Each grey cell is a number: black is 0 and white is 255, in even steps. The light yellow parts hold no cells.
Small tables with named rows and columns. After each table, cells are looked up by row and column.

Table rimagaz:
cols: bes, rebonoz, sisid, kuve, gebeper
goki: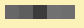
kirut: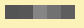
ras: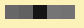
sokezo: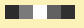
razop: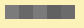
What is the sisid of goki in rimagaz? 60
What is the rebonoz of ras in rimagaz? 97
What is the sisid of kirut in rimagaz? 133
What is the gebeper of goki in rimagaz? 110
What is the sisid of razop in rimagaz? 122
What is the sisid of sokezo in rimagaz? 253
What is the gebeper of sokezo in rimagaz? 48
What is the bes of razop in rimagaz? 123
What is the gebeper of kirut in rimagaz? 94

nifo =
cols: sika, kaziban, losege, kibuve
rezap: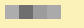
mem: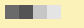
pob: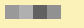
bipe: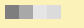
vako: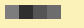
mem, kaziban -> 84
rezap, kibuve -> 170
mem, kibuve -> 228
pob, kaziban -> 176
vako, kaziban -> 47
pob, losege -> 97
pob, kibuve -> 145
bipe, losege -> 229
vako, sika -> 125
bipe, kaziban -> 168
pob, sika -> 153
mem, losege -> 198
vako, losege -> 85
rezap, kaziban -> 111
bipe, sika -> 126
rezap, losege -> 156
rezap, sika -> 173

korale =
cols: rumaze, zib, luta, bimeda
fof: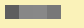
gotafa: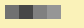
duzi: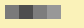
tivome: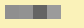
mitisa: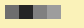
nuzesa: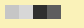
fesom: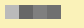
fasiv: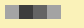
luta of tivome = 100
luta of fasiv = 100
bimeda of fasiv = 163
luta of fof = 136
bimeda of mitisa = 157
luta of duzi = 125
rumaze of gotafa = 113
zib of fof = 135
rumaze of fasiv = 164

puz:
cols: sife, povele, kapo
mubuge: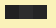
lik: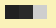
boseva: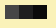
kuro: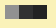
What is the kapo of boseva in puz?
10
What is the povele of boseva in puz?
31
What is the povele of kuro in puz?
50
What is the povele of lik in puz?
42
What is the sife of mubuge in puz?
33
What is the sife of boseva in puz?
70
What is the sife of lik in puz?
33
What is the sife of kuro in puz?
145
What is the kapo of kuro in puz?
35
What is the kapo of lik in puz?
206
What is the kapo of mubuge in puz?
37
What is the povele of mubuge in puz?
45
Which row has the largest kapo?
lik

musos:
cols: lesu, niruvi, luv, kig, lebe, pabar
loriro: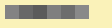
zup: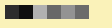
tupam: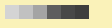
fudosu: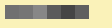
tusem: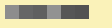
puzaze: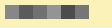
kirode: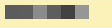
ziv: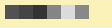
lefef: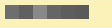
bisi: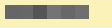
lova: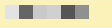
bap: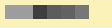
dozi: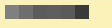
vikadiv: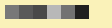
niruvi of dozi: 110
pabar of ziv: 136
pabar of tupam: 62
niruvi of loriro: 104
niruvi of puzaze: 91
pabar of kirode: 150
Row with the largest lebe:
ziv

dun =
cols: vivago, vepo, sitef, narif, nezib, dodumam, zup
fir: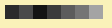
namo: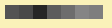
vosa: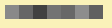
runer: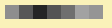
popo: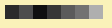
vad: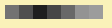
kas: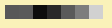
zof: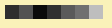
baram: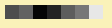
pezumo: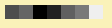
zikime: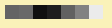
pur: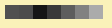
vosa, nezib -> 104
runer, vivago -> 142
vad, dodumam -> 147
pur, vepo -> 76
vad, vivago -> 114
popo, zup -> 175
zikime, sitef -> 16
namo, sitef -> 38
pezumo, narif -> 33
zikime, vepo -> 105
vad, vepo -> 79
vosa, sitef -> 65
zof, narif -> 48
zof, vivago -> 46
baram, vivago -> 77
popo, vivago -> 43
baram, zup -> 231

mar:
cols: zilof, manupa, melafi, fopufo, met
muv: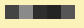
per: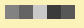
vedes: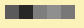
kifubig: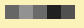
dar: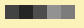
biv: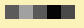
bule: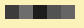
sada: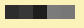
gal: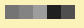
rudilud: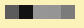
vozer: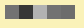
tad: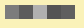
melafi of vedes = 126
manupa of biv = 161
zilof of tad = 124
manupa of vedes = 39
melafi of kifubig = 106
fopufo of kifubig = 33
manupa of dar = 37
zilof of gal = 116
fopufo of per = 59
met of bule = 101
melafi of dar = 78
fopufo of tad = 84
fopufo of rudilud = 149
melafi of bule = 29
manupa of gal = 131
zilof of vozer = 114

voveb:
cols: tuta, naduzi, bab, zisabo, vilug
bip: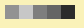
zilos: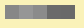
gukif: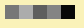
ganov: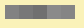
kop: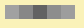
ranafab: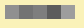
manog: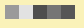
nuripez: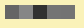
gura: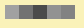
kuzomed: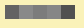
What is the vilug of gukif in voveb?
8
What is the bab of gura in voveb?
75
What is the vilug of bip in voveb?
43
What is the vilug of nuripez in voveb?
115
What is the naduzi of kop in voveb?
135
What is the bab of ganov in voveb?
112
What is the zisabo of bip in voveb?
101
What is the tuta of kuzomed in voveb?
99
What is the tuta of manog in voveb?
154
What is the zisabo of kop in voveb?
141
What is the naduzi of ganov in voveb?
120
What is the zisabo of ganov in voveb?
138
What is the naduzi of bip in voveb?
199
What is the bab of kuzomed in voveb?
124
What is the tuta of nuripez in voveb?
101
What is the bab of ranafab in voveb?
126

